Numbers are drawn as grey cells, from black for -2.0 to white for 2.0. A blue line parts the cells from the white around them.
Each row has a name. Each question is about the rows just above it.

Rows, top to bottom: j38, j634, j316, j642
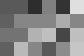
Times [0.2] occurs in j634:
0
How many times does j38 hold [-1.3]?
1
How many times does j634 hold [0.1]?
4
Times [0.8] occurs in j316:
1
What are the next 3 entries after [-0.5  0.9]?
[ 0.1 -0.6  0.2]
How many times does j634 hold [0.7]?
1
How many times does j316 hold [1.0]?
2

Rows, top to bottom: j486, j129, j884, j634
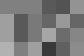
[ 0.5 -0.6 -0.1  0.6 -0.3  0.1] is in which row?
j884
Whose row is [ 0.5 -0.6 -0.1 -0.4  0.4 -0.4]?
j129
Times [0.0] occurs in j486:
3
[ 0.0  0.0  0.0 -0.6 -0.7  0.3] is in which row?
j486

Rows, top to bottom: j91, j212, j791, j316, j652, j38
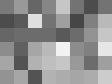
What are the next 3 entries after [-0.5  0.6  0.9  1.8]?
[0.2 0.0 1.6]
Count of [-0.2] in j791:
0
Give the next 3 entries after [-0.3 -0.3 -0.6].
[-0.3  0.3  1.1]
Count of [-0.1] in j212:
0
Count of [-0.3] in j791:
4
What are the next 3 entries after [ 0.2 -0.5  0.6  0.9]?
[1.8 0.2 0.0]
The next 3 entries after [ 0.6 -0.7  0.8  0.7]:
[0.6 0.7 1.2]

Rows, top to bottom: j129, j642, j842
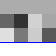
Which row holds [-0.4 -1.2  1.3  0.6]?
j642
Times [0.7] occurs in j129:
4
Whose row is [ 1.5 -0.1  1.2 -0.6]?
j842

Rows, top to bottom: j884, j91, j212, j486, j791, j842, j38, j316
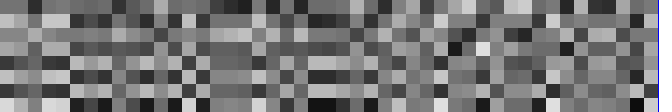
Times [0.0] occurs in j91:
9
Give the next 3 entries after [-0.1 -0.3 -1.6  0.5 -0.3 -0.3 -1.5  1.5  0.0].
[-0.3  0.1  0.0]

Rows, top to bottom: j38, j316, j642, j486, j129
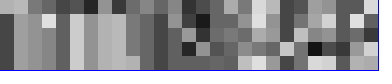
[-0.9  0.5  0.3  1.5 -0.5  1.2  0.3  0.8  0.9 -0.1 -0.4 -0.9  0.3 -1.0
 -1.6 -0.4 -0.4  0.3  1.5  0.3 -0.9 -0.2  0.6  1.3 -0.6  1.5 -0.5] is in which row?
j316
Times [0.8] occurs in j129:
3
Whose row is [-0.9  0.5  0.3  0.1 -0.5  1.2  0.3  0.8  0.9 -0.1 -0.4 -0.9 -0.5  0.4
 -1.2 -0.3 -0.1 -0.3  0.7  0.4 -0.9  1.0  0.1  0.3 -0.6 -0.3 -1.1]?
j642
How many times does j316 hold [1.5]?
3
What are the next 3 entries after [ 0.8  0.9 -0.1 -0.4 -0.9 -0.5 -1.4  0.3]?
[-0.7 -0.4  0.2]
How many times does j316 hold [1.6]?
0

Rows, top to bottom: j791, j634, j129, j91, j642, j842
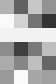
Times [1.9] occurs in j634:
1
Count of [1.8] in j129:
4
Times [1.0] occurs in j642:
1
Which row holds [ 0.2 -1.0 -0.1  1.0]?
j91

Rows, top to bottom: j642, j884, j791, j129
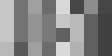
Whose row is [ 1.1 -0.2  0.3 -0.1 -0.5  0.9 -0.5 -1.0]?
j791
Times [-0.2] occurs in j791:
1
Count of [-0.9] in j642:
2
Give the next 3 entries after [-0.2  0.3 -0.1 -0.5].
[ 0.9 -0.5 -1.0]

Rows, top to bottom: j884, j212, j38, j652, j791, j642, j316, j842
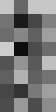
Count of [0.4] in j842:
1
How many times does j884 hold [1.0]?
0

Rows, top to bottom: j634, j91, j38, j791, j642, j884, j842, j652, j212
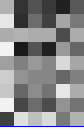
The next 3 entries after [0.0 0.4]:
[0.1 1.4 0.6]
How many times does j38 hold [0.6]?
0

